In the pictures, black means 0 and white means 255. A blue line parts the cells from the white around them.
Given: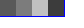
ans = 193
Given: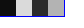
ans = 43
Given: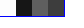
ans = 95
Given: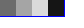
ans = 218
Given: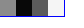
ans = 91
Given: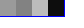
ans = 188
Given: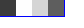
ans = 213
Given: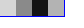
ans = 19
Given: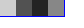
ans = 35
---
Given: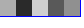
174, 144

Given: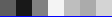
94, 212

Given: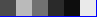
75, 234

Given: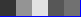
52, 113

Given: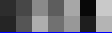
45, 180

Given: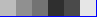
188, 230

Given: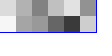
219, 206

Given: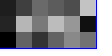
30, 114

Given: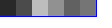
41, 117

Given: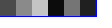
75, 32
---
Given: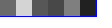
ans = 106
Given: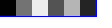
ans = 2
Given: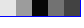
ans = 230
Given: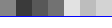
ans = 133
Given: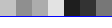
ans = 194
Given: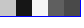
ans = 199
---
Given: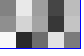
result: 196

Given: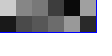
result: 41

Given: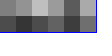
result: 111

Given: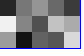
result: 171

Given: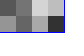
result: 50

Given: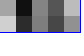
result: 145

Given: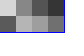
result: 112

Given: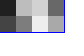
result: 169

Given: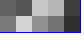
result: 48
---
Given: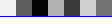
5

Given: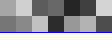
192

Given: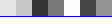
51

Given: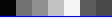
144

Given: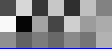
124

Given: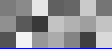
151

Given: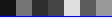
46

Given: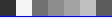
113

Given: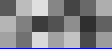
217
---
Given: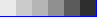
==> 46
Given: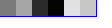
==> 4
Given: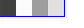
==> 64
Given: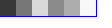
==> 56
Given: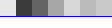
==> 59
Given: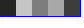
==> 37
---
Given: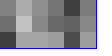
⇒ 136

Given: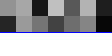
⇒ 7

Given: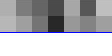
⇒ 159

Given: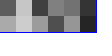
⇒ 37

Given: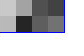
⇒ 114

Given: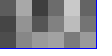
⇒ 116

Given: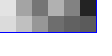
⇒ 91

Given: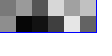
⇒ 99
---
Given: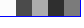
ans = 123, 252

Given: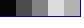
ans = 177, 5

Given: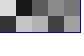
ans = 118, 52

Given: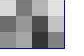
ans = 225, 143

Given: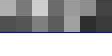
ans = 67, 80

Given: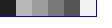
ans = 242, 32

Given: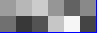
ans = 137, 112

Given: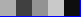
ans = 14, 174
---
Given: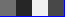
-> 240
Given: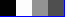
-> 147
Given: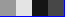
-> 21
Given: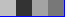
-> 163
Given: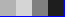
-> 128
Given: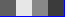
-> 136
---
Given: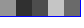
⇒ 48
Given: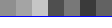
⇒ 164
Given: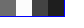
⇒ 252
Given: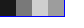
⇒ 121
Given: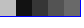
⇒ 18
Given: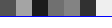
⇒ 164
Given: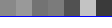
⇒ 153
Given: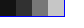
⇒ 49
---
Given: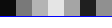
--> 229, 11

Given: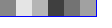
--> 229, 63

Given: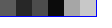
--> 200, 11

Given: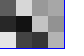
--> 228, 18

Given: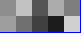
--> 208, 28

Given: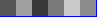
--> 202, 56

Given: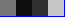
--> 198, 14

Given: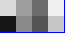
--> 239, 23

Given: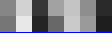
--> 231, 30
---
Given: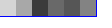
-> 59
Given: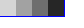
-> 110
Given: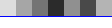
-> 116
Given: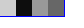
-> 153
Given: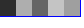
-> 101
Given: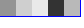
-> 233
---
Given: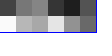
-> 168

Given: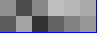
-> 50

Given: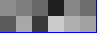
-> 56

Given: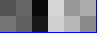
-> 24

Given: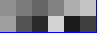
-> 42

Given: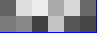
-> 64
